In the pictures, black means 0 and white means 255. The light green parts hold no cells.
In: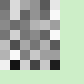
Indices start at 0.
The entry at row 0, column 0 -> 108
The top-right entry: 230
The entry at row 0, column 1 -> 218
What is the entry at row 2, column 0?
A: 138
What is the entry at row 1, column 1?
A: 218
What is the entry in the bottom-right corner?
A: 29
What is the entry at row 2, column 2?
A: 126
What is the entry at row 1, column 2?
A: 99
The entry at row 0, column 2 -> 168
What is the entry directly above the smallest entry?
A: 249

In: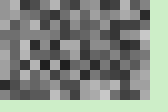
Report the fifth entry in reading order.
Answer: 131
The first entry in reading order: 149
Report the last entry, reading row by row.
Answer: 170
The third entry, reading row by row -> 54
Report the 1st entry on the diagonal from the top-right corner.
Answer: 131
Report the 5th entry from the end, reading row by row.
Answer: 200
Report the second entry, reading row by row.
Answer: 180
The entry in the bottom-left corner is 131
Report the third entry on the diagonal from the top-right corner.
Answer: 65
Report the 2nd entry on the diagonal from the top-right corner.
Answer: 149
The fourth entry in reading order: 77
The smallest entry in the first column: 42
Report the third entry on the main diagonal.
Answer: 131
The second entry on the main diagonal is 160
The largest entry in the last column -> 200

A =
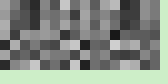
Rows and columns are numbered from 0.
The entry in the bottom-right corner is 101
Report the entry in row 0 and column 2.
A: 71
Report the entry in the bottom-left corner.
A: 42
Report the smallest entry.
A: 24
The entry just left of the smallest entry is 134
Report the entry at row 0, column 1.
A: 122
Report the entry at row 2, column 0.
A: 174
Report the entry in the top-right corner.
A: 122
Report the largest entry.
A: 207
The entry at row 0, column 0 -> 164
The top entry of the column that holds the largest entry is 186
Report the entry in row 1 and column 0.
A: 154
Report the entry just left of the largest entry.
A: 92
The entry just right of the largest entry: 154
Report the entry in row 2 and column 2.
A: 82
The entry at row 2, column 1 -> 82
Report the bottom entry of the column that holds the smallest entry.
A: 122
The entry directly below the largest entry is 71

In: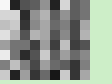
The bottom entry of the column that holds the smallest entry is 23
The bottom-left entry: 202
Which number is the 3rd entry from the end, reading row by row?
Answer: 202
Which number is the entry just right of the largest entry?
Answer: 34
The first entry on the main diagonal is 247
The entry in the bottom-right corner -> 167
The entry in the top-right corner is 116
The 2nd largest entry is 235
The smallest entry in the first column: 127
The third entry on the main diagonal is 53
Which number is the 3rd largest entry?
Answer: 224
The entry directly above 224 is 191

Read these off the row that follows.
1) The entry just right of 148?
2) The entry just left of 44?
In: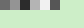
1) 44
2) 148

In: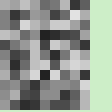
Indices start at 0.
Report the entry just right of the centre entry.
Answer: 45
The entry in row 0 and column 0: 174
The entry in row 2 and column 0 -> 129
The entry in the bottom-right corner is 183
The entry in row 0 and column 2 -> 192
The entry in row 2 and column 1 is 95
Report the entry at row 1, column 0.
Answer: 129
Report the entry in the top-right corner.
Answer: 95
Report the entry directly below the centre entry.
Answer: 203
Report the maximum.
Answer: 226
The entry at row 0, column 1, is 162
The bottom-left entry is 153
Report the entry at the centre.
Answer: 119
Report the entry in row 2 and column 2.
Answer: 214
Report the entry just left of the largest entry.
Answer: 107

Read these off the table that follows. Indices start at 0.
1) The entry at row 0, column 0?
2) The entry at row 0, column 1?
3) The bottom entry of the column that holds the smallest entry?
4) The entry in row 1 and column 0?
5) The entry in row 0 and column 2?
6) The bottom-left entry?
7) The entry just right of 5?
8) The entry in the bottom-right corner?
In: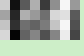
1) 206
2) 17
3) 5
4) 163
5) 90
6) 215
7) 99
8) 69

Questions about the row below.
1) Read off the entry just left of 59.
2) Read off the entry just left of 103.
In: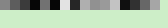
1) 93
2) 49
